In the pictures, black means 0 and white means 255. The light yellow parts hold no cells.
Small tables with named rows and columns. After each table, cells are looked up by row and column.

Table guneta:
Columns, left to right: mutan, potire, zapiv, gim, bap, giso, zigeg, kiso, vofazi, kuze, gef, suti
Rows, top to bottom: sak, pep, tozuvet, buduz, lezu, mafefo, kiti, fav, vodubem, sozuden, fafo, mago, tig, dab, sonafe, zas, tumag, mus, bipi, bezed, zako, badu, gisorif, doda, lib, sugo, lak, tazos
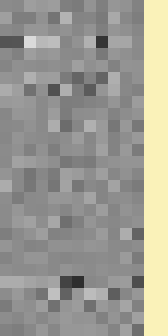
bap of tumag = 151
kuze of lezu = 150
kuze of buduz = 166
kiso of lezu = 148
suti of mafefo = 146
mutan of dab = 138
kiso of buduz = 177
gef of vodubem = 131
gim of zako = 134
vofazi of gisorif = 144
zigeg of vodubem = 126
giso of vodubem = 125

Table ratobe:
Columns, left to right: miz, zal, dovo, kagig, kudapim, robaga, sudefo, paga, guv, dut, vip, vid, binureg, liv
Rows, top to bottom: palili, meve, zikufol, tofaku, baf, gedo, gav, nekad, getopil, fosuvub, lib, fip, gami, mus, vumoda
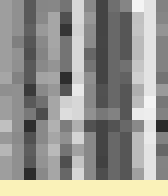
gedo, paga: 116
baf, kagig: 132
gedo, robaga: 116
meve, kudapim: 166
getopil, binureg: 243
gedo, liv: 130
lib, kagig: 137
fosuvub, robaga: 221
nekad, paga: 136
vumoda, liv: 130
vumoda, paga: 136
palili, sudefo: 215

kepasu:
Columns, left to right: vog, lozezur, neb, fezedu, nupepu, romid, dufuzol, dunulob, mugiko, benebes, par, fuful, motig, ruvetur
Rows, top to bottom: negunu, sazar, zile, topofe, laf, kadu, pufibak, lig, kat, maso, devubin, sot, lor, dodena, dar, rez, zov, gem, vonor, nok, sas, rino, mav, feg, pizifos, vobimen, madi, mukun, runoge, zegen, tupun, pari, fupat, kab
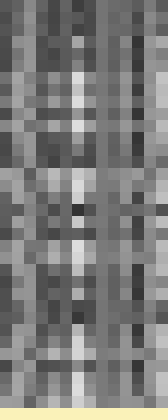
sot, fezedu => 78
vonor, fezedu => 89
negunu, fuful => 92
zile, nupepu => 71
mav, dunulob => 106
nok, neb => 146
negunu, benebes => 107
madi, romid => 102
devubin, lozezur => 163
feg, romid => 90
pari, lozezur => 164
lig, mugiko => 119
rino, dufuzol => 213
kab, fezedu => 142
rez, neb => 110
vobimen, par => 105
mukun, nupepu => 103

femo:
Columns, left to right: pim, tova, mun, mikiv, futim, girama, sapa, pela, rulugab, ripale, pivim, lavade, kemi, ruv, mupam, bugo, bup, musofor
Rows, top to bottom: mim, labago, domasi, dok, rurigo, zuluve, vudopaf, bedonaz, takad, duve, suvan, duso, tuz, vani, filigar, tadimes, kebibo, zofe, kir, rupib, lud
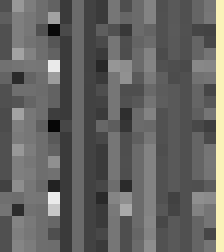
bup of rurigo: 101
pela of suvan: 66
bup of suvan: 72
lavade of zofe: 107
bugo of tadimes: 80
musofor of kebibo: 139
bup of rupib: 101
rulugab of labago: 58
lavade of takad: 88
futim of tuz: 98
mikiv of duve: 110
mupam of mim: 89
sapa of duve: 107
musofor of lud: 117
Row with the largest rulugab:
suvan

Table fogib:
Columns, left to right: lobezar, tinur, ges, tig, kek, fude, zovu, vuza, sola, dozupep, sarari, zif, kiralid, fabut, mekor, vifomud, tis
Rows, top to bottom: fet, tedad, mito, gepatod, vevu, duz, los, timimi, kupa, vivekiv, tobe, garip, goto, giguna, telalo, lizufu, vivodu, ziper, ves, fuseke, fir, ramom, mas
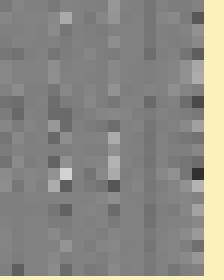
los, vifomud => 145
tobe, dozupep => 110
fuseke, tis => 154
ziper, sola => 130
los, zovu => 130
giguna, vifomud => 117
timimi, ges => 127
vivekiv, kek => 107
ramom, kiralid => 122
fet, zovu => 129
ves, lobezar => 129
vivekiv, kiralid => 123
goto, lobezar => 124
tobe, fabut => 127
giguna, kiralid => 116
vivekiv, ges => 129
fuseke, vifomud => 138
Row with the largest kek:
lizufu

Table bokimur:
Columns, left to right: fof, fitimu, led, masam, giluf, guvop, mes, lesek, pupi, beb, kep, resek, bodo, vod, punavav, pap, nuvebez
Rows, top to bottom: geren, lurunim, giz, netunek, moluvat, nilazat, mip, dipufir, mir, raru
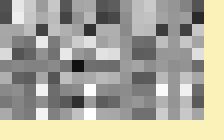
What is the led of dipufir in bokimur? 115
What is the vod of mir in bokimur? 178
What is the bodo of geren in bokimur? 202
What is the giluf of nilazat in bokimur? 138
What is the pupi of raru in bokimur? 169
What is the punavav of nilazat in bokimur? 143

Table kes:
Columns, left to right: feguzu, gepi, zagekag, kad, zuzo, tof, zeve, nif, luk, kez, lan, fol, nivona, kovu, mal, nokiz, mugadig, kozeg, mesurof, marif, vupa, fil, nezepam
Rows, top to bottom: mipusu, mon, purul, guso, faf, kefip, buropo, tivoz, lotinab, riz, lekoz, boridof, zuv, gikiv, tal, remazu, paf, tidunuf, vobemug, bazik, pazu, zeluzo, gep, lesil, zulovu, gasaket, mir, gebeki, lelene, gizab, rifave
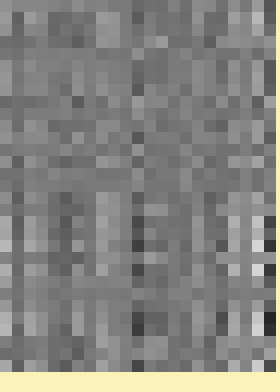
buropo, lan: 123
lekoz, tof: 111
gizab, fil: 118
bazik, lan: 126
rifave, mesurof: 104
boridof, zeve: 145
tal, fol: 139
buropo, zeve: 140
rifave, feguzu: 167
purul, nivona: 126
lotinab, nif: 121
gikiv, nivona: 125
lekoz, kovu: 109
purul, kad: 131

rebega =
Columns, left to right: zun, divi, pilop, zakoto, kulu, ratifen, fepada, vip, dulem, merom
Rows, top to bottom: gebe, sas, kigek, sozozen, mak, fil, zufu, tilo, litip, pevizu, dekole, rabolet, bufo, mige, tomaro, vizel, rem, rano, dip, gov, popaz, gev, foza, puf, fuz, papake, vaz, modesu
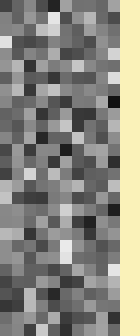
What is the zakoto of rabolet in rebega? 39
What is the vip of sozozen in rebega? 77
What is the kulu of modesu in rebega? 96
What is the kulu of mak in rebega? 173
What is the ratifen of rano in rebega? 208
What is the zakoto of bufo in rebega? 136
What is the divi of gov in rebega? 173
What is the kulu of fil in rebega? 124
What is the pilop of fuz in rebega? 186
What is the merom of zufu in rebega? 219
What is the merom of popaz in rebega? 104
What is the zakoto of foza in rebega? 97
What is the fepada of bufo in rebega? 93
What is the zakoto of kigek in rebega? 189
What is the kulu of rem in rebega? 122
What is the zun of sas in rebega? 129
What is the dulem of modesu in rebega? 163
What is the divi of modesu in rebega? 134

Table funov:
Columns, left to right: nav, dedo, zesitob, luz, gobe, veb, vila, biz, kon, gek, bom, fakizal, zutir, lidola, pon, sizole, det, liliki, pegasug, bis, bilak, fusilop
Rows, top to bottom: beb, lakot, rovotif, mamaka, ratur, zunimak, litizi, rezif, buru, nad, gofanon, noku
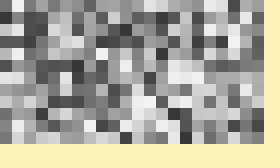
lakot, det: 75
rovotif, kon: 143
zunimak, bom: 237
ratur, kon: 241
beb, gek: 163
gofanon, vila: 147

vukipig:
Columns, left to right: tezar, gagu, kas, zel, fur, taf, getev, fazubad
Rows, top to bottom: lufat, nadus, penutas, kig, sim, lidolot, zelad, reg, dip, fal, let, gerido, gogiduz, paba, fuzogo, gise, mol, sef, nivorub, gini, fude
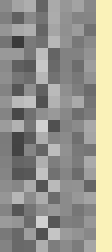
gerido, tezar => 123
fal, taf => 136
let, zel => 209
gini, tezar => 121
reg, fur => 186
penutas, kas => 175
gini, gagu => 104
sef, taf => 139
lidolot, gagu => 96
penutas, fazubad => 113
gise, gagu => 134
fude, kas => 107
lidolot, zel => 200
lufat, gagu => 164
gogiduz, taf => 145

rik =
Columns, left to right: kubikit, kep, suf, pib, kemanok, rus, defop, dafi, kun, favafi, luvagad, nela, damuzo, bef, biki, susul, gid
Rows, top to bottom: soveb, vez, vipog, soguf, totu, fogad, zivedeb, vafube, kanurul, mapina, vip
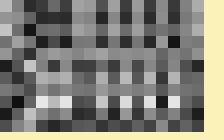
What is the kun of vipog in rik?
103
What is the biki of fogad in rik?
133
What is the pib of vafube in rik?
142
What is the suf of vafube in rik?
76
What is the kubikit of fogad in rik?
29
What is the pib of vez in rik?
42
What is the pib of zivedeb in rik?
175
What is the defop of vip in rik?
87
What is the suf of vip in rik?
164
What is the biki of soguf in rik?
20
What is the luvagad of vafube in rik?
136
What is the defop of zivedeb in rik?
107
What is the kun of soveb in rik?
81
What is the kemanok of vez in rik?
47
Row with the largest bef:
soguf

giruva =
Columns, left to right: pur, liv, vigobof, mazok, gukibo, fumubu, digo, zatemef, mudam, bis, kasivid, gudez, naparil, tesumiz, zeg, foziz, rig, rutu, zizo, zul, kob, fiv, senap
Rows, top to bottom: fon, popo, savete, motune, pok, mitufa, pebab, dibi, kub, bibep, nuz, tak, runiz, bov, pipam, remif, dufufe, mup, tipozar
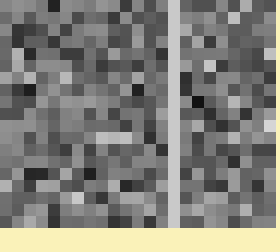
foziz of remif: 116
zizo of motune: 143
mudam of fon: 148
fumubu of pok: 60
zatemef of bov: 88
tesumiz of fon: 127
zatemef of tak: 133
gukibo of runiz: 86
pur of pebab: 162
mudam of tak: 190
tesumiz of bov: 120
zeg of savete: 201
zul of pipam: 153
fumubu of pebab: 184

